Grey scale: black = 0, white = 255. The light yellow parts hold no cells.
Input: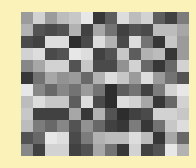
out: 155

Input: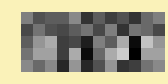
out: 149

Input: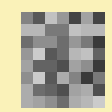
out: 58

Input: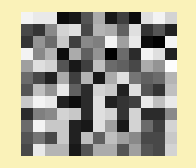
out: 243

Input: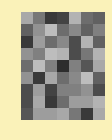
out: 97

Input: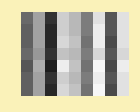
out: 225

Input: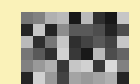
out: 198

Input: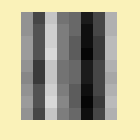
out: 186

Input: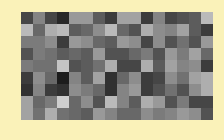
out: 153
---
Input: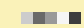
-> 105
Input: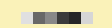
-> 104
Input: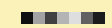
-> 162
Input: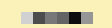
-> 77
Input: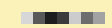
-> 89
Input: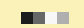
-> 103
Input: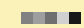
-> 158
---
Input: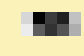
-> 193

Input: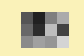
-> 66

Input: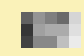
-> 223

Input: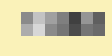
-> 95

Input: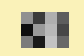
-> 71

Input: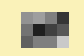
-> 87

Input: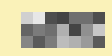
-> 199

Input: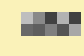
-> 65
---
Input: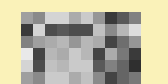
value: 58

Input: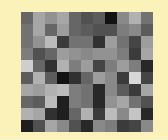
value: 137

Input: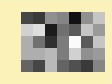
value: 18

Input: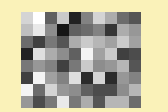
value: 172

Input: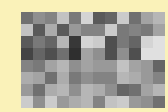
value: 112

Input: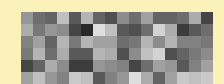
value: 110

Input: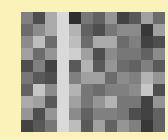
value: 89
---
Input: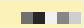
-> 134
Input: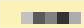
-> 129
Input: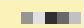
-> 149
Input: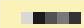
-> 82
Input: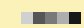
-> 121
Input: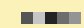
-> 109
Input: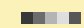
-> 108
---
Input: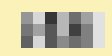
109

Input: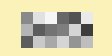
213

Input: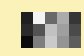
202

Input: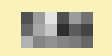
133

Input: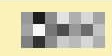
185

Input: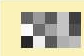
90
